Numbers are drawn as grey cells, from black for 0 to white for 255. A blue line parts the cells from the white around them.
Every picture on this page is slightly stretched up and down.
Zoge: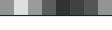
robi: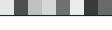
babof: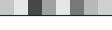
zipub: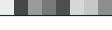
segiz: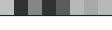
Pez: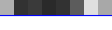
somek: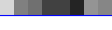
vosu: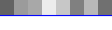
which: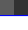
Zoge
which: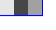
babof
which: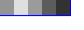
Zoge

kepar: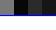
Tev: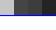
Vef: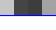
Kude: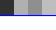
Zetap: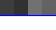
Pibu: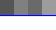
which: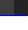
Tev
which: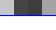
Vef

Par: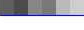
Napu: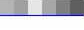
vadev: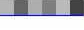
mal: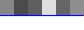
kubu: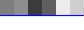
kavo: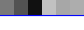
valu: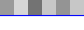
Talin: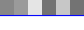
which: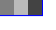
vadev
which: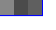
mal
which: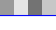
Talin

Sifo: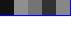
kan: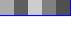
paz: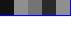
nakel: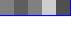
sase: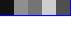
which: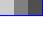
kan
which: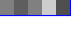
nakel
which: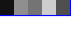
sase
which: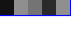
paz
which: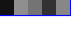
Sifo
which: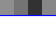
Sifo

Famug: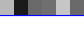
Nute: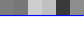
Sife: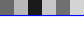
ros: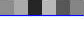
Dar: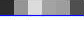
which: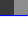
Nute
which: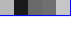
Famug
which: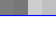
Nute
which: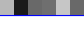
Famug

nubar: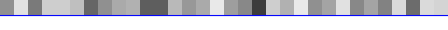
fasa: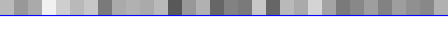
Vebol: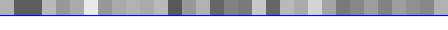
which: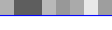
nubar
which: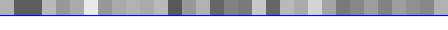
Vebol
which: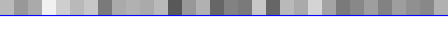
fasa
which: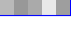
nubar

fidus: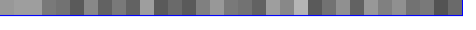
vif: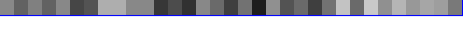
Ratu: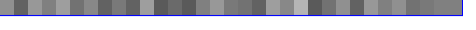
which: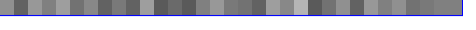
Ratu
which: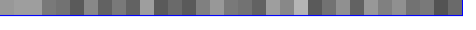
fidus
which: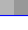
vif

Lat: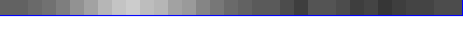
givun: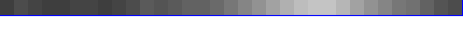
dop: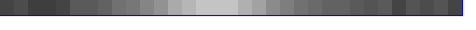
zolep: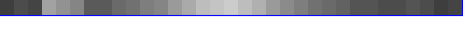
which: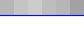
Lat
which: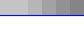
givun
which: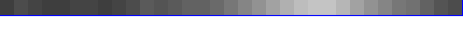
givun

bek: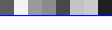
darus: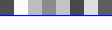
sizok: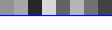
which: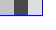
darus
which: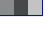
bek
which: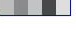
darus
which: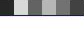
sizok

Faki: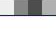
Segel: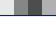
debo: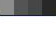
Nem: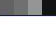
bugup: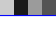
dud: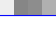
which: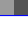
bugup
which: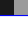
bugup
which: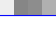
dud
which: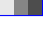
Segel

